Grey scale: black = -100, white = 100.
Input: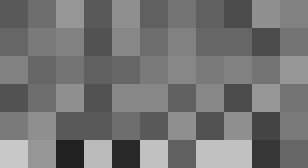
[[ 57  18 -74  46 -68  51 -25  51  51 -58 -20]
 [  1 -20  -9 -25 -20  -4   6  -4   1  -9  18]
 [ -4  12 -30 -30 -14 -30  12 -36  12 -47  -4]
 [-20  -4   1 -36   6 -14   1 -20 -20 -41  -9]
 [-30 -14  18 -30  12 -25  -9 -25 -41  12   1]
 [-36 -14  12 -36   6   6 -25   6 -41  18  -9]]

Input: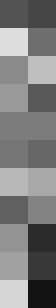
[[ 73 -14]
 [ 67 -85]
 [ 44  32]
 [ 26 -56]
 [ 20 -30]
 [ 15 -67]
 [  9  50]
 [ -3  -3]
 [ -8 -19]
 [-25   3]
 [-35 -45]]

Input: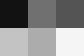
[[ 53  35  92]
 [-86 -12 -34]]

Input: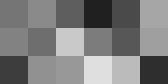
[[  2 -14  58  -3 -32  25]
 [ -8   8 -26 -75 -42  30]
 [-52  14  19  75  47 -64]]

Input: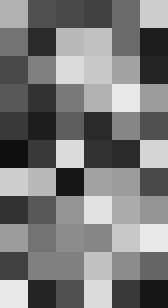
[[ 82 -72 -37  72 -55 -83]
 [ 61  45 -83  28  22 -43]
 [ 39 -37 -43 -49 -16  61]
 [ 22 -10  10   5  56  82]
 [-10 -67  45  51 -16 -77]
 [-31 -61  -5  39  82  22]
 [-43   0  72  56  28 -72]
 [-49   0   0  51  10 -21]
 [-55 -77 -26 -67   5 -37]
 [-61 -31  16  77  34  16]
 [-88 -55  72 -61 -67  67]]

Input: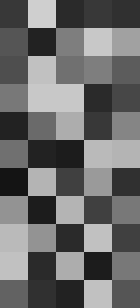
[[ 51 -67  36 -78  -6]
 [ 46  15 -67  51 -50]
 [ 15 -78  41 -50  -6]
 [ -6  57  57 -67 -44]
 [-12 -73 -78  46  41]
 [-23 -62 -73  51 -33]
 [-33 -73  -1  57  26]
 [-39  51 -12  -1 -28]
 [-56  62 -67 -56 -62]
 [-73 -17  36 -56   4]
 [-84  41 -50  21 -62]]

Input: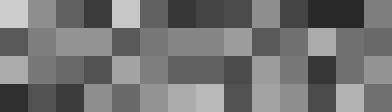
[[ 61  11 -24 -53  56 -24 -58 -47 -41  11 -47 -69 -69  -1]
 [ 34  -6 -18 -36  28  -1 -24 -24 -41  22  -6 -58 -12  16]
 [-30  -1  16  16 -30  -6   5   5  22 -30 -12  34 -12 -18]
 [-63 -36 -53  11 -18  16  34  45 -36  28  11 -41  40 -12]]
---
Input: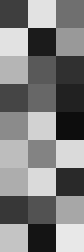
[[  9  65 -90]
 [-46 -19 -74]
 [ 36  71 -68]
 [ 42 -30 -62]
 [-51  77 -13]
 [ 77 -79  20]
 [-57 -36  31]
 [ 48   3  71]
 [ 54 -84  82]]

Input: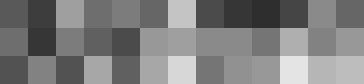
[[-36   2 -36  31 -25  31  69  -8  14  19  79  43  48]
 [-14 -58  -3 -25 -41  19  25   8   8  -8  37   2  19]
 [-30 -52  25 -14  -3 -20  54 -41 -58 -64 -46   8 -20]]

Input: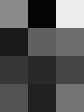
[[-57 -68 -46]
 [-80 -25 -14]
 [-36 -74  -9]
 [  8 -97  85]]

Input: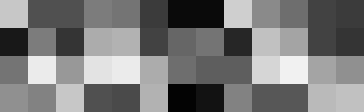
[[-81  -3 -59  35  40 -48 -20  -9 -70  51  29 -48 -59]
 [ 56 -37 -37  -3  -9 -54 -92 -92  62   8 -14 -48 -54]
 [ -9  84  19  78  84  35 -14 -26 -26  68  89  29  13]
 [ 13   2  56 -37 -42  40 -98 -86   2 -32 -32  46  51]]

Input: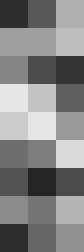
[[  4 -41 -59]
 [-36 -71 -41]
 [ 80  53 -26]
 [-65 -20  14]
 [ 59  80  20]
 [-65 -31  37]
 [  9  -8  42]
 [ 25  25  48]
 [-14  -2  70]]

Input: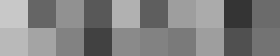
[[ 45  29   2 -49   8   2  -4  24 -37 -10]
 [ 57 -21  14 -31  39 -26  24  34 -59 -16]]

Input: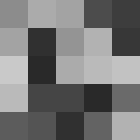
[[-28 -34 -62 -22  40]
 [ 46 -46 -46 -68 -17]
 [ 28 -62  16  40 -57]
 [ 10  34  28 -40 -52]
 [ 58 -68  34  46  52]]
